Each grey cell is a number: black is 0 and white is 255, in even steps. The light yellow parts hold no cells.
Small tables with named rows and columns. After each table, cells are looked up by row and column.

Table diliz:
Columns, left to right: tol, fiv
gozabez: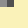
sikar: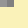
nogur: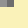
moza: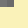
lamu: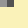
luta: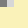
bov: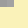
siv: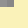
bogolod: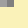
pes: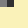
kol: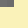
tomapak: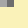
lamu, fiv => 82
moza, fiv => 106
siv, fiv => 135
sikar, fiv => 128
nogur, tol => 146
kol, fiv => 107
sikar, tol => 149
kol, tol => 111
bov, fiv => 162
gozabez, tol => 142
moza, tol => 116
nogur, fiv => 109
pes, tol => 126
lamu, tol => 149
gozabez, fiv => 80
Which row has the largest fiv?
luta

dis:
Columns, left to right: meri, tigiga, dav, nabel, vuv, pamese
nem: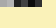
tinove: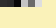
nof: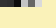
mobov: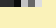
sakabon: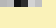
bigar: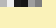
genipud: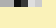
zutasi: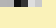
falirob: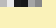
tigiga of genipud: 175
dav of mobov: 12
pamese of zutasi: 202
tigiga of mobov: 45
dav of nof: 13
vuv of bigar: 158
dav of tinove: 9
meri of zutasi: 180
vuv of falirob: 165
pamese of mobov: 222

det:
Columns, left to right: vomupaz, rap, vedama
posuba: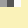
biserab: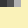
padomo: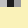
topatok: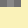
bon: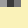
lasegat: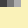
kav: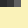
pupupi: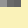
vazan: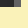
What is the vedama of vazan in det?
99
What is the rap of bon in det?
58
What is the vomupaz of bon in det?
157
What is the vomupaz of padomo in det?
193
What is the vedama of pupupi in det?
99
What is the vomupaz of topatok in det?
114
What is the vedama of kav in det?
97
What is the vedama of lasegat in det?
172
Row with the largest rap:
topatok

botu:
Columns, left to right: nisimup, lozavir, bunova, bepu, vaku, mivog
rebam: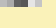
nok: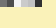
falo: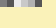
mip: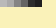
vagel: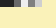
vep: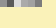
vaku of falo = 177
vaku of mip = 45
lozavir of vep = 90
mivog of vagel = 207
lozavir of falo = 86
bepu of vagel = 238
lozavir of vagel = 35
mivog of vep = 124
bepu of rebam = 87

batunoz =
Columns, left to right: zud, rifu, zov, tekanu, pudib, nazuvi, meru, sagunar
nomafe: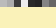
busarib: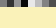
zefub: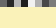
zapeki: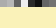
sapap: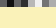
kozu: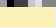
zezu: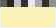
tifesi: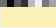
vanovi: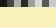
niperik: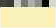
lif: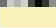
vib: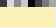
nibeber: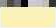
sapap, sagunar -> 173
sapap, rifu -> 16
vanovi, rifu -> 71
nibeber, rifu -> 74
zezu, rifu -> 37
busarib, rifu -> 51
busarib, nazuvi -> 189
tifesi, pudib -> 188
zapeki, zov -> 98
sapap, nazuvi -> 240

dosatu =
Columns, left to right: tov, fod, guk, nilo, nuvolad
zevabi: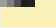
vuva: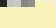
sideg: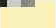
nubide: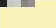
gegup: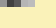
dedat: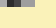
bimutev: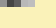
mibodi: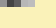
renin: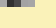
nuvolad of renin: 166
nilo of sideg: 131
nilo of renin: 163
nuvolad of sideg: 143
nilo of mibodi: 183
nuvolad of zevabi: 34
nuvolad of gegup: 188
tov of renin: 170
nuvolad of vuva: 143
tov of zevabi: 156
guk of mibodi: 94
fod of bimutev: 69
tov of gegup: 150
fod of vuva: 196
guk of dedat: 70
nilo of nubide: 131
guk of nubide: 204
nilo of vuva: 133

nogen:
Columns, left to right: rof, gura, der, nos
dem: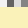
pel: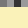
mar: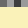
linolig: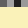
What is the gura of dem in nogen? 99
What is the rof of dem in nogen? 242
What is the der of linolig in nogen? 34
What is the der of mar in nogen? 62
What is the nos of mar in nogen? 154
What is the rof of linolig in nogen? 96
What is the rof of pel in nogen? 119
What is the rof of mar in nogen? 105
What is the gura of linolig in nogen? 164
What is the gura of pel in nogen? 157
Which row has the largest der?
dem

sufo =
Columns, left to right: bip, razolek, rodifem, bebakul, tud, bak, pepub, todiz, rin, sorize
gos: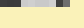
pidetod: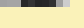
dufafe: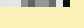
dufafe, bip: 228
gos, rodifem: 60
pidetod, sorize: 205
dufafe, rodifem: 230
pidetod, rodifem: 165
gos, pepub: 201
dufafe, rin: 232
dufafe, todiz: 107
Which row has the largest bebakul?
gos

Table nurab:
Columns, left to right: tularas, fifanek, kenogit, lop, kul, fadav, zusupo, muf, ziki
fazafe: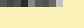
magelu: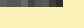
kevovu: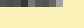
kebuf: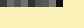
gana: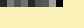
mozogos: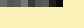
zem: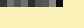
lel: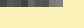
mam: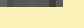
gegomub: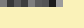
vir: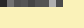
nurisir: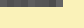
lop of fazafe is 42
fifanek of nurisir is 81
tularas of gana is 40
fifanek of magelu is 87
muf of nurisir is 77
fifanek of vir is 114
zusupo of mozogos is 91
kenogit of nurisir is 87
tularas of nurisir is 92
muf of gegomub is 27

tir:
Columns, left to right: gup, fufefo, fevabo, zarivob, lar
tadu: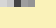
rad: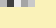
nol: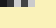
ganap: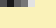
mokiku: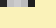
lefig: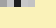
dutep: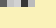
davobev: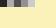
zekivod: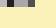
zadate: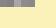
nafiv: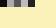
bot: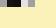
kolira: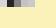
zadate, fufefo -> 129
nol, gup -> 25
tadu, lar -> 148
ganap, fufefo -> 25
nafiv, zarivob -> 188
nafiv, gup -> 12
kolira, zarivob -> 194
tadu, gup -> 214
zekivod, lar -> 80
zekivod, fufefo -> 33
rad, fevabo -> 235
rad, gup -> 185
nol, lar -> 203
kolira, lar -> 202
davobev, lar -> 203
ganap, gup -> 81
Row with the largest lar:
ganap

